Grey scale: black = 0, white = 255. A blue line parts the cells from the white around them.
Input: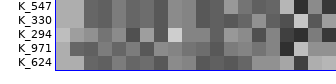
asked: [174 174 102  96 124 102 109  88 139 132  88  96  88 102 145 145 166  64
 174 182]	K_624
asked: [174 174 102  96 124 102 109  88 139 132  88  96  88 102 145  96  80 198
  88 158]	K_330

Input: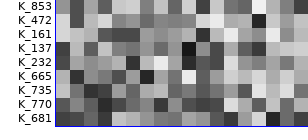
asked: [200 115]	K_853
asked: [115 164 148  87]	K_681
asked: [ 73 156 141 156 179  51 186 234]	K_161
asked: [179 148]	K_681
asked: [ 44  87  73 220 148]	K_232
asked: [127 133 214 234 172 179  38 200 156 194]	K_472

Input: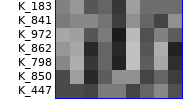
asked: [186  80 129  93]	K_972
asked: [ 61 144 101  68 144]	K_841
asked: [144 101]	K_841

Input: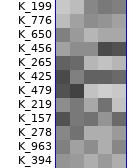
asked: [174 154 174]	K_394
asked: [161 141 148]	K_776

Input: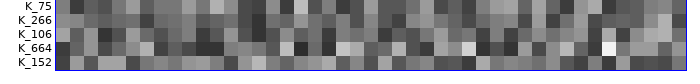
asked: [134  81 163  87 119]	K_152
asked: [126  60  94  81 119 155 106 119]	K_106
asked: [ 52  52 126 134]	K_664
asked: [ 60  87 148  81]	K_106
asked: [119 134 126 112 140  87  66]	K_152
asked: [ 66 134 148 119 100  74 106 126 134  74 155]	K_266
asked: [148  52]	K_106

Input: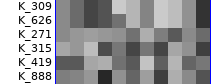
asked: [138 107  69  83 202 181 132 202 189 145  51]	K_309
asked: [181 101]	K_419

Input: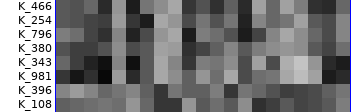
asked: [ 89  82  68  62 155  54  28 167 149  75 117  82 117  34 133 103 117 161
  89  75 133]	K_254
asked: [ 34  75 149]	K_796
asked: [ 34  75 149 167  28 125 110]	K_796
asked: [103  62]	K_343
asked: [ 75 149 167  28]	K_796

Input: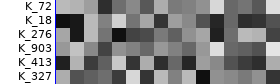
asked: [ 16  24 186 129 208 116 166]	K_18
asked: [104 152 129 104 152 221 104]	K_903
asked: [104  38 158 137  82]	K_413
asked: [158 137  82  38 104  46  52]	K_18
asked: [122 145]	K_327
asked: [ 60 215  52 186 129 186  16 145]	K_327
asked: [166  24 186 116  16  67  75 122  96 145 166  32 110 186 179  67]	K_276

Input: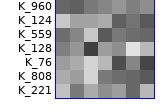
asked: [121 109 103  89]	K_808
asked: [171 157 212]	K_808
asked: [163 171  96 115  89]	K_124
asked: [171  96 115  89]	K_124
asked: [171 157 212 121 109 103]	K_808

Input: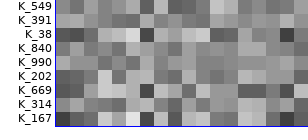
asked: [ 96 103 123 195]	K_549
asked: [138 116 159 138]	K_840
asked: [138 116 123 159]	K_549

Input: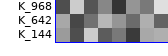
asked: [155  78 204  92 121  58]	K_144
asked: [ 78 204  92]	K_144

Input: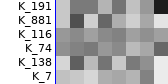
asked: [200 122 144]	K_138
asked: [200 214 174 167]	K_7

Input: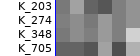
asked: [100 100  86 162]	K_705
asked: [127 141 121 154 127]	K_274
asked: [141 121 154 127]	K_274
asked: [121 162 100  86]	K_203
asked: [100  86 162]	K_705

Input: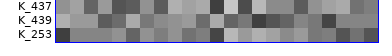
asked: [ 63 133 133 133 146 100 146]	K_253
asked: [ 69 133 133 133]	K_439
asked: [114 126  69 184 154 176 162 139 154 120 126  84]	K_253
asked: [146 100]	K_253
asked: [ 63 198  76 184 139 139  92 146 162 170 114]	K_437
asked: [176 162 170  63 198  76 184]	K_437

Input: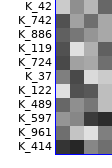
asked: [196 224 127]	K_961
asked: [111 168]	K_742
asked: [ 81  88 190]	K_122
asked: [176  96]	K_119

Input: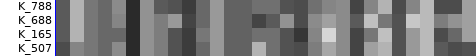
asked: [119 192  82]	K_165
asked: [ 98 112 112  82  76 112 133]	K_788
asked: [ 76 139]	K_688
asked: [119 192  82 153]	K_165
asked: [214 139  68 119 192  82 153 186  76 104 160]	K_165
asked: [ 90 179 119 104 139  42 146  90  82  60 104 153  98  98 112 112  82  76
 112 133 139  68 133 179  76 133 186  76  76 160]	K_788

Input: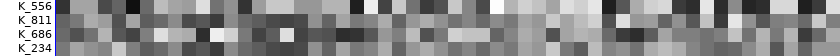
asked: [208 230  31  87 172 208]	K_556
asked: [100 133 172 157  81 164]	K_686
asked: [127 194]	K_686

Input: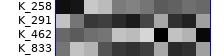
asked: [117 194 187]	K_462
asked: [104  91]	K_462
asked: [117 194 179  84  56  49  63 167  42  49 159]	K_833
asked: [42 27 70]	K_291
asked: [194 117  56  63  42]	K_291
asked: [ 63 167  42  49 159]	K_833
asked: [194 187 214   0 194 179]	K_462

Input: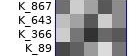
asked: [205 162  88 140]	K_867
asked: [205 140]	K_643
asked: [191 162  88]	K_643
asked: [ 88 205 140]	K_643
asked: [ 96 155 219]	K_89
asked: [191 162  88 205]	K_643

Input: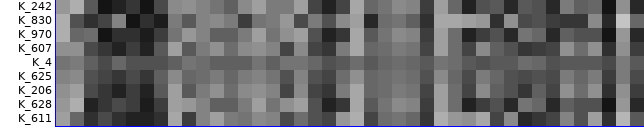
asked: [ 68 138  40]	K_611
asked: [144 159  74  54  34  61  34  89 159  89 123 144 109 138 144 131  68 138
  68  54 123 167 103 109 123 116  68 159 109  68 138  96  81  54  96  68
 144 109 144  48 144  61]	K_206
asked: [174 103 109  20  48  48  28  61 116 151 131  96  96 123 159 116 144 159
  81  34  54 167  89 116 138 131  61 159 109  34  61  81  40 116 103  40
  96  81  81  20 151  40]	K_970
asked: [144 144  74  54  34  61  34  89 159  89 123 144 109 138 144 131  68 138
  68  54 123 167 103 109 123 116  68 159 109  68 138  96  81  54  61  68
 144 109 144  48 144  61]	K_607
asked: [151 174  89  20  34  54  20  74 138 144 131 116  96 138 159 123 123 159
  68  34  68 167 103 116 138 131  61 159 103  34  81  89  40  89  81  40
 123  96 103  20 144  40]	K_242

